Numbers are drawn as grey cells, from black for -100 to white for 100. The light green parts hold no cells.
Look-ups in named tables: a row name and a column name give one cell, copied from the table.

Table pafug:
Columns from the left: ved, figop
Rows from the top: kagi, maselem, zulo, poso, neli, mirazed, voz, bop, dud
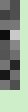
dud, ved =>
-8
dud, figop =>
-39
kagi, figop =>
-39
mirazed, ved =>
-34
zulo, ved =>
-9
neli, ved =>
-32
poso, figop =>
58
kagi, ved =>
-7
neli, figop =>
5
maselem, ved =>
-50
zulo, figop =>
-7
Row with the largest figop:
poso

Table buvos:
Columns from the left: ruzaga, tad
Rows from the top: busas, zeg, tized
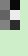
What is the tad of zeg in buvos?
85
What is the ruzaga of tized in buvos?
2
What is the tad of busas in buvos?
-93
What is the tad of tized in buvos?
-66
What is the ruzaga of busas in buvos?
-2
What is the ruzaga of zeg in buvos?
-22

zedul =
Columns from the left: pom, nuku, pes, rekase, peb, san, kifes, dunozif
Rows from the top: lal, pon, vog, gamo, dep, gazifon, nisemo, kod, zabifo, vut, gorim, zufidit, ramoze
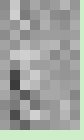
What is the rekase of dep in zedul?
27
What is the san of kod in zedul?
20
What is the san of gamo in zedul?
23
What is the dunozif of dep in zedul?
42
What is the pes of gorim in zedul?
40
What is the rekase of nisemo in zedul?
24
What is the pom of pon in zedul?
14
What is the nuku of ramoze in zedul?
-1
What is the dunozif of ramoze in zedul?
35
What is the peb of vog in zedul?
37
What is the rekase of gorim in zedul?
-9
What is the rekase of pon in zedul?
18
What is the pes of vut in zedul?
-29
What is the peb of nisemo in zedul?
24
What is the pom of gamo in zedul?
10
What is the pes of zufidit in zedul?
31
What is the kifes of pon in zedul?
7
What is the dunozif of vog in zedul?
34
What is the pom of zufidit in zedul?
16
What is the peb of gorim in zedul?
15

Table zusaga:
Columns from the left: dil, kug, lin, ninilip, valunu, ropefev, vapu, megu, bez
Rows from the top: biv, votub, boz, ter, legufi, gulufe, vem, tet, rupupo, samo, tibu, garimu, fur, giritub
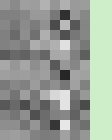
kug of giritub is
24
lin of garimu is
11
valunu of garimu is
-15
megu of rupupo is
26
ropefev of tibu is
6
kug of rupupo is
7
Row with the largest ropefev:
samo

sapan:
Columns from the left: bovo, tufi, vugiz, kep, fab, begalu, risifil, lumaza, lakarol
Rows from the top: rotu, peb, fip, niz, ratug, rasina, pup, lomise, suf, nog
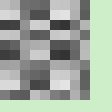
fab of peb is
-38
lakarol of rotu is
-23
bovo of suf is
70
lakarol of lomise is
-26
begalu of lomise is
61
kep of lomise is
-20
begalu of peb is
74

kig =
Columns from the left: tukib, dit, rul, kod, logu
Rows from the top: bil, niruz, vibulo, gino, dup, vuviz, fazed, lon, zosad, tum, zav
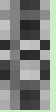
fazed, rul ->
35
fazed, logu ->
-48
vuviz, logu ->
43
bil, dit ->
1
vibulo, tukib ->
53
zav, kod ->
-50
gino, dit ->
0
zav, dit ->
3
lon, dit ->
-20
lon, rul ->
53
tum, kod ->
-58
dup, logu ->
-63
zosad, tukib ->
11

